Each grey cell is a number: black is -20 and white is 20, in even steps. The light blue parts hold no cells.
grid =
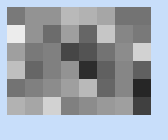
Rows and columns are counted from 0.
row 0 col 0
-1
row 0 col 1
3
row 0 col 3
9
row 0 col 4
8
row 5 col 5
4
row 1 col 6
1
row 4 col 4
9
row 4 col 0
-2
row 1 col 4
-4
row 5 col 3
0
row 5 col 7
-10
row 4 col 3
5
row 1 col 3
5
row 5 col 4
2

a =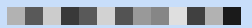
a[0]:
8
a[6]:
-7
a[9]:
15
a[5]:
13

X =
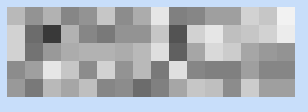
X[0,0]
9
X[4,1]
-1
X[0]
[9, 3, 8, 1, 3, 11, 2, 7, 16, 0, 1, 5, 5, 13, 11, 18]
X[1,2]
-11
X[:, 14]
[11, 13, 4, 1, 5]
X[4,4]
10
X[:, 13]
[13, 11, 6, 5, 12]
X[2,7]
9
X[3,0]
2
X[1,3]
8
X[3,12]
0
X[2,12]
12
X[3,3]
11
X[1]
[13, -3, -11, 8, 1, -1, 3, 3, 11, -7, 13, 16, 10, 11, 13, 17]
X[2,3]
7
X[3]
[2, 5, 16, 11, 2, 13, 3, 9, -1, 15, 1, 0, 0, 5, 1, 1]
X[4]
[4, -1, 9, 6, 10, 1, 2, -3, 0, 6, 11, 10, 2, 12, 5, 5]
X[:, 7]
[7, 3, 9, 9, -3]
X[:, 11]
[5, 16, 14, 0, 10]

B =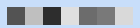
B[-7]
-7
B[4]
-3
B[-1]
14

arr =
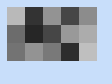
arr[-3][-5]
9
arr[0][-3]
3
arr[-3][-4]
-12
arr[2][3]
-13
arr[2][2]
-1

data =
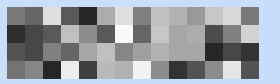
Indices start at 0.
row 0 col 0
-1
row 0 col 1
-4
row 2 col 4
6
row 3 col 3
17
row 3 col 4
-10
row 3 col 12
16
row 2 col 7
5
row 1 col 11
-8
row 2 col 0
-7
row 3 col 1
1
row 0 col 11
11
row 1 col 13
13
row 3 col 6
8
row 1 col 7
-4
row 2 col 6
1
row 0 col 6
15
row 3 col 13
-7
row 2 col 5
10

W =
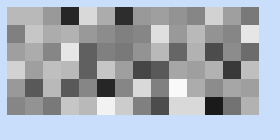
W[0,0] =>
9
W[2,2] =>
1
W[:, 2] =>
[4, 7, 1, 10, 9, -1]
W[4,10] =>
7
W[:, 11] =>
[13, 3, -8, 8, 2, -16]
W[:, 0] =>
[9, 0, 5, 13, 4, 1]
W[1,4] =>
4
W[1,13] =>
16
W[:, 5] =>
[7, 2, 0, 11, -14, 18]
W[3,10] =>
5
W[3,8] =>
-6
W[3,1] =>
5
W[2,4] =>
-5
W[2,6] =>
-1
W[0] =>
[9, 9, 4, -14, 14, 7, -13, 4, 5, 3, 1, 13, 5, -1]
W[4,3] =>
-6
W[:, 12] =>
[5, 1, 2, -11, 6, -2]

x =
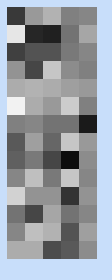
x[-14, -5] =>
-11
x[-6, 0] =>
-5
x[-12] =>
[-10, -7, -7, -1, 1]
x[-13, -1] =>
6
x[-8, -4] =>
1
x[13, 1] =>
7
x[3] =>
[3, -9, 11, 2, 0]
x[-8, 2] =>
-2
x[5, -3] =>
4
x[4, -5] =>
7
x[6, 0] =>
0
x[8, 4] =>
2
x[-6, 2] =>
-9
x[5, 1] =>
7
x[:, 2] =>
[8, -15, -7, 11, 7, 4, -2, -4, -9, -1, 3, 6, 8, -8]
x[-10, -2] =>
5

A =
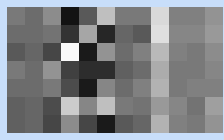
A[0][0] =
-1
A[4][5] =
1
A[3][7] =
-3
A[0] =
[-1, -3, 2, -17, -6, 10, -1, -1, 14, 0, 0, 3]
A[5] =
[-5, -4, -8, 12, 1, 10, -1, -2, 4, 1, -2, 5]
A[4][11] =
0
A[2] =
[-6, -4, -9, 19, -16, 3, -3, 0, 9, 0, -1, 2]
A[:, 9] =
[0, 1, 0, -1, -1, 1, 0]
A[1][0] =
-3
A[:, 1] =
[-3, -3, -4, -3, -3, -4, -4]
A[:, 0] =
[-1, -3, -6, -1, -3, -5, -5]
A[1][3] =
-12
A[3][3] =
-10
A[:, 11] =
[3, 4, 2, 1, 0, 5, 3]
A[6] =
[-5, -4, -9, 2, -9, -16, -6, -4, 8, 0, -1, 3]
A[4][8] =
8

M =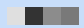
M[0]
15
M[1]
-12
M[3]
-1

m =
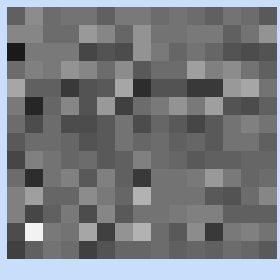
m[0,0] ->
-5
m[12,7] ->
8
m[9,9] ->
-2
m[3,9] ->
-3
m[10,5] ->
-1
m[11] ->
[0, -9, -5, -1, -8, 1, -6, -2, -2, -1, 0, 0, -5, -5, -5]
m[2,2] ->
-1
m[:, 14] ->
[-6, 3, -7, -5, -2, -5, -2, -5, -4, -3, 1, -5, -2, -6]
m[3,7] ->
-6
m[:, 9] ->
[-2, -2, -4, -3, -7, 3, -6, -5, -4, -2, -2, -1, -6, -5]
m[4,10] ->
-11
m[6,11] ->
-6
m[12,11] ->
-11
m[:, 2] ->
[-3, -3, -1, -1, -5, -4, -3, -3, -2, -2, -4, -5, -1, -2]
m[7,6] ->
-2
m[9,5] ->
0
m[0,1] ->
2
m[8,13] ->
-4
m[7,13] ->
-2
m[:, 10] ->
[-3, -1, -2, 5, -11, -1, -9, -4, -6, -1, -2, 0, 2, -4]
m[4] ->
[6, -5, -5, -11, -7, -6, 6, -13, -7, -7, -11, -11, 4, 6, -2]
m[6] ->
[-3, -8, -3, -8, -8, -6, -2, -8, -4, -6, -9, -6, -2, 0, -2]
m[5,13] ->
-8
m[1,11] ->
-1
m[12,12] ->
-1
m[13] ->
[-10, -5, -2, -3, -10, -7, -4, -4, -3, -5, -4, -5, -3, -4, -6]
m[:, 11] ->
[-5, -1, -4, 0, -11, 5, -6, -6, -5, 4, -6, 0, -11, -5]
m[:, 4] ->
[-2, 4, -9, 1, -7, -7, -8, -7, -3, -6, 2, -8, 6, -10]
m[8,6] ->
-5
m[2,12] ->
-7
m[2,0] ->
-16
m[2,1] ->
-1
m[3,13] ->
-2
